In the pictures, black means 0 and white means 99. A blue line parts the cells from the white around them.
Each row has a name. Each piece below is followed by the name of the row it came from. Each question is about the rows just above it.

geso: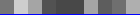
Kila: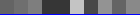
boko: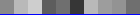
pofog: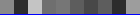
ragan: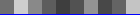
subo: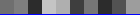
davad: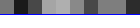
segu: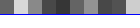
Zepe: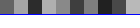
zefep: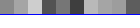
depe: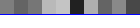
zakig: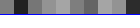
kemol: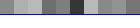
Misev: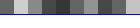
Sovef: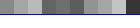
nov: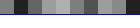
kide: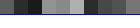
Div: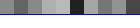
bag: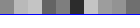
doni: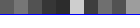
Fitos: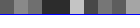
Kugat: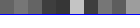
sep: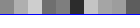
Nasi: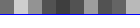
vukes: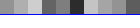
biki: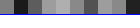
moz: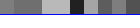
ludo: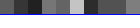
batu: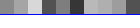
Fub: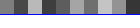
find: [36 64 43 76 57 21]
Fub
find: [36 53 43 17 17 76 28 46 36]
Fitos

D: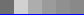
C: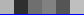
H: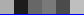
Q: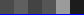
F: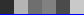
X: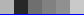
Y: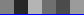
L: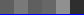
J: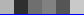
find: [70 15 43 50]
X
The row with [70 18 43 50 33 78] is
J
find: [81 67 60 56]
D

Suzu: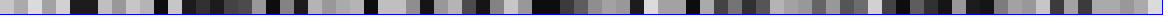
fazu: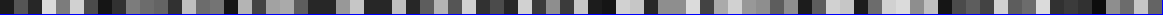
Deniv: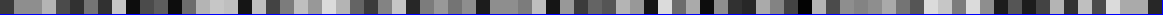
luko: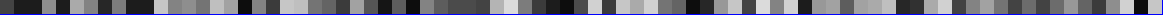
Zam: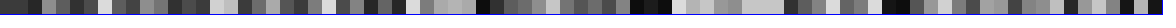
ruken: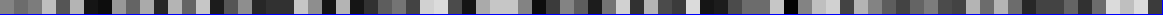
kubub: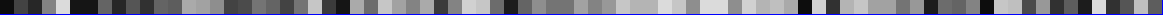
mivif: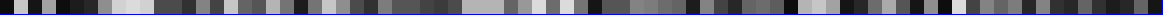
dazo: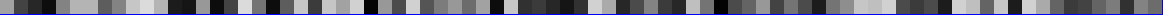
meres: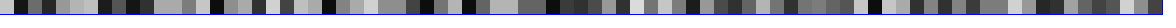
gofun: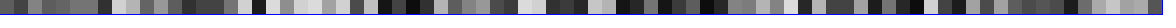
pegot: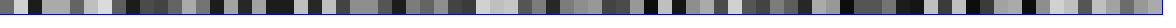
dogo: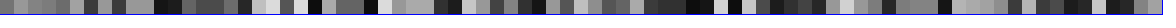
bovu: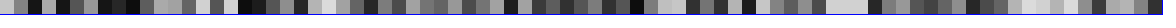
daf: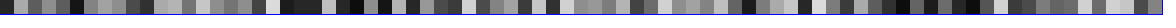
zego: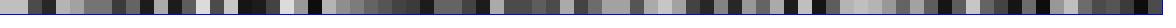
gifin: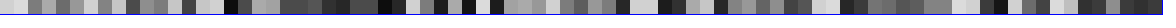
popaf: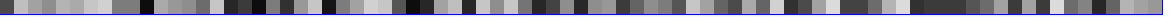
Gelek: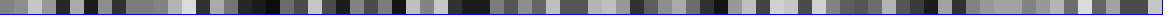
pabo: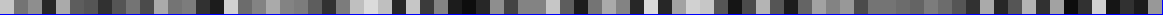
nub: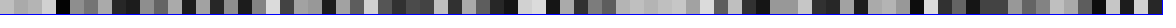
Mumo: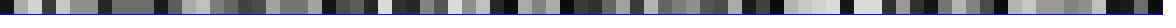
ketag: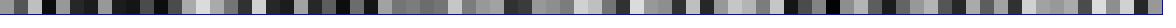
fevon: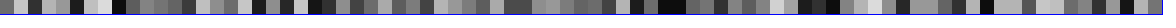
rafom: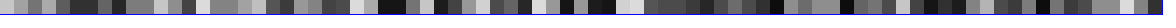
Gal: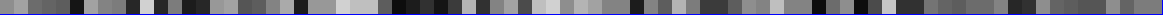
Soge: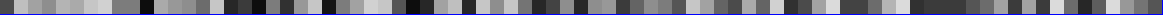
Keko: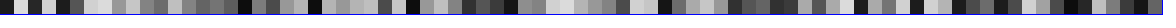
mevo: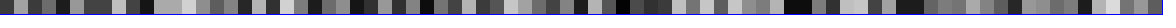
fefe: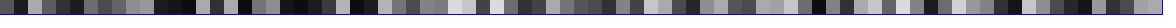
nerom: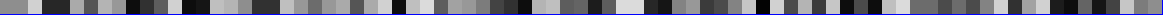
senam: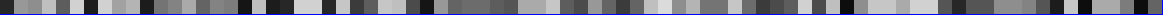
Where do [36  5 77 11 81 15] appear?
nub
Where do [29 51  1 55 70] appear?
ketag
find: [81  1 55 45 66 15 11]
nub
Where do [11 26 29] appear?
Suzu
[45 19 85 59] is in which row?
ketag
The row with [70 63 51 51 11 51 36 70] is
Gal

